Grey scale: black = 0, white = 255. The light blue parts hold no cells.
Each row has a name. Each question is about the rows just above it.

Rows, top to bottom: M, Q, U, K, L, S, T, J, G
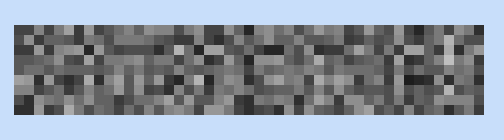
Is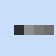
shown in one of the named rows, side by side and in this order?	yes
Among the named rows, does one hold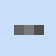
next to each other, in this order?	yes
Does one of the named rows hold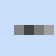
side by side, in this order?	yes
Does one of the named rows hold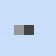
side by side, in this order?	yes
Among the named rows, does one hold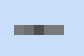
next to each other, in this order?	yes
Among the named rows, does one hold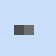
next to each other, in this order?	yes

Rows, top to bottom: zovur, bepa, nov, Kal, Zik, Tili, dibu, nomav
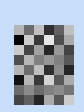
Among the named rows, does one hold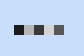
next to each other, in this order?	no
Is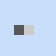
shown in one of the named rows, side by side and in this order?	yes
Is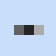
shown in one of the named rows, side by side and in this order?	yes
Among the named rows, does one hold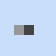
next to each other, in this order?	yes
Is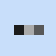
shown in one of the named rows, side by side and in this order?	no

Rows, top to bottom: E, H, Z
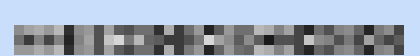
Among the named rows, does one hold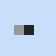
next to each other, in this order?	yes
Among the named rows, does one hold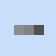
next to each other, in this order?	yes
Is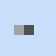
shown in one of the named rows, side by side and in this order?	yes
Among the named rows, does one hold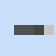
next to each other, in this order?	yes
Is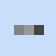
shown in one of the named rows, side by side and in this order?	no
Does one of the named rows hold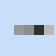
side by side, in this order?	no

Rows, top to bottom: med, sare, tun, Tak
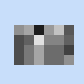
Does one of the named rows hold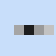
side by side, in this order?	yes
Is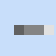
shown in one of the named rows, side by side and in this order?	no
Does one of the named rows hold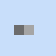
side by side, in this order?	no

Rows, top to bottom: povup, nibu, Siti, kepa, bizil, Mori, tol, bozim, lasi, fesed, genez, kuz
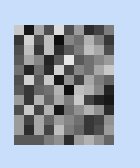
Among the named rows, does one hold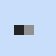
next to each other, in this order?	no
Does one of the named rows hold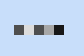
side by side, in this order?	no

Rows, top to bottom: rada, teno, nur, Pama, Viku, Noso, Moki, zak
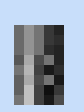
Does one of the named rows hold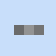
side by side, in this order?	yes
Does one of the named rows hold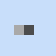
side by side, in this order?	yes
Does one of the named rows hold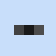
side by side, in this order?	yes
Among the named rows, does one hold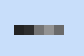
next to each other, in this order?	no
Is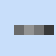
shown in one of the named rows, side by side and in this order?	yes
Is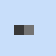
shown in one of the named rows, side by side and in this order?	no
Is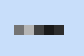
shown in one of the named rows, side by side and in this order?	yes

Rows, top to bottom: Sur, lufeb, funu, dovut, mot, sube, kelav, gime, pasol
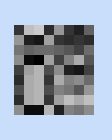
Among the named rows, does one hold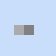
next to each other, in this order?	yes
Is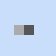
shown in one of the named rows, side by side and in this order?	yes
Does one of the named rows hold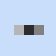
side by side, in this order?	no
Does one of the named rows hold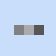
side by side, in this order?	yes
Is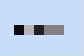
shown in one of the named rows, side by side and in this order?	no

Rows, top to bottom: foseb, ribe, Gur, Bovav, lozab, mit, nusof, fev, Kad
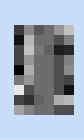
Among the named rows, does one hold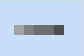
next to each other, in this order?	yes
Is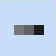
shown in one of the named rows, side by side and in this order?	yes
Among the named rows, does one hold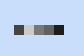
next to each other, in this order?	no
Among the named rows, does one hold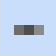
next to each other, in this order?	yes
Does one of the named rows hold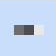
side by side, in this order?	no

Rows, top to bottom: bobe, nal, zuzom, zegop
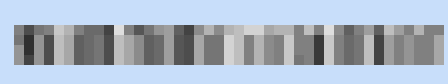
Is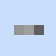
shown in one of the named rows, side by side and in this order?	yes
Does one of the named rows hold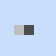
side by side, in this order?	no
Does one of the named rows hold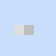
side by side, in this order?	no
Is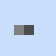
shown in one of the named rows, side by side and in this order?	yes
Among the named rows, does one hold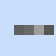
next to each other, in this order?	yes

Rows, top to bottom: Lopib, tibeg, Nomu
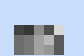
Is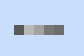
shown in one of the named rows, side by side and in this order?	no
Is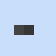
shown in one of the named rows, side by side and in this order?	yes

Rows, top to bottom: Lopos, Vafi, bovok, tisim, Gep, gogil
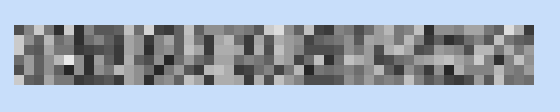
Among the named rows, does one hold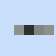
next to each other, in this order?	yes
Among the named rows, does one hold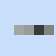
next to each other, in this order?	no
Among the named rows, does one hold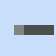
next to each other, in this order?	yes
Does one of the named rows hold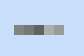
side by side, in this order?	yes
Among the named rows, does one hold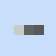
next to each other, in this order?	yes

